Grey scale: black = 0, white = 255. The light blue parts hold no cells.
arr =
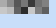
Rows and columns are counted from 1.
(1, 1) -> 171
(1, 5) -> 57
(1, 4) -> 119
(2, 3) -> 97

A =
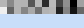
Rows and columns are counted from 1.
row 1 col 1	182
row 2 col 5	169
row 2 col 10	131
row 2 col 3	180
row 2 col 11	19
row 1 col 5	86
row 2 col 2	100

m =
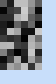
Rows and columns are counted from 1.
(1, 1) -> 94
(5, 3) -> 164
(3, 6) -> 67
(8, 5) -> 198
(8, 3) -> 1
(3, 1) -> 46
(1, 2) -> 30
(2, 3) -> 69
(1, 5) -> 150
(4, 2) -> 9
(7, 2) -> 184
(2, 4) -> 205
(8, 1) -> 129
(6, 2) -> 44
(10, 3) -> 143
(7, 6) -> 152
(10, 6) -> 181

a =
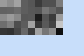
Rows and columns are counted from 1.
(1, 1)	155
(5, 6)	161
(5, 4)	103
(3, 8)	59
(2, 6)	85
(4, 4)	92
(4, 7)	89
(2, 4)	94
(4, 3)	78
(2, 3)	108
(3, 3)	137
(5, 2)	49
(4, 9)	196
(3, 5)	89

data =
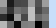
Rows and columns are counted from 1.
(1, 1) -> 159
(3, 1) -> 44
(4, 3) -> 12
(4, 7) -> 90
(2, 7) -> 104
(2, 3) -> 114
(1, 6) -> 82
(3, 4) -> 72
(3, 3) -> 157
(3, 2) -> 13

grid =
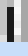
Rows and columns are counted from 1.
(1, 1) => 197
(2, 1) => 197
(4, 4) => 167
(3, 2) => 26
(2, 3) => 248
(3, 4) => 167

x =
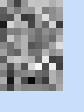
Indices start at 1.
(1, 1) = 194
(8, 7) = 179
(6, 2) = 200
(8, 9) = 162
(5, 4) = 150
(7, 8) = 164
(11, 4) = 134
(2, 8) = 140
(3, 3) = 186
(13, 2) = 64
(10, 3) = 161
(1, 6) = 193
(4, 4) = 182
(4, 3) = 174
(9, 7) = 233
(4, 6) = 153
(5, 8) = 126
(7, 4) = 179
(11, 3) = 124
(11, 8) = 178
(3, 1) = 88
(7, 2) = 113
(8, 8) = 144
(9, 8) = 64
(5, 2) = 129
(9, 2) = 189
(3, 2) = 82
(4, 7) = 102
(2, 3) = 124
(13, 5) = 134
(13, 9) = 167
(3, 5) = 65
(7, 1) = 136
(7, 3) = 159

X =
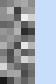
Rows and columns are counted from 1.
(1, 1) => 121
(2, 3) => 62
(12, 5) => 125
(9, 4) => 212
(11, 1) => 143
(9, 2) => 82
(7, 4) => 230
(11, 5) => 107
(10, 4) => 91
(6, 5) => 122
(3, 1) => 143
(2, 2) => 191
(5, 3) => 178
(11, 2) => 164
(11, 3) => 166
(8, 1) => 121
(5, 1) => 151
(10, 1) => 214
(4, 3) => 160

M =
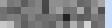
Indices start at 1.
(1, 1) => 158
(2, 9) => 160
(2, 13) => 94
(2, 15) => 80
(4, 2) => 188
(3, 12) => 92
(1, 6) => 131
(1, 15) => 165
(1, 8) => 143
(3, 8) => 116
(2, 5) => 129
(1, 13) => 110
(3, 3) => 124
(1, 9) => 142
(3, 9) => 107
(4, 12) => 126
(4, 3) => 129
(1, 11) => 148
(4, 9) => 144
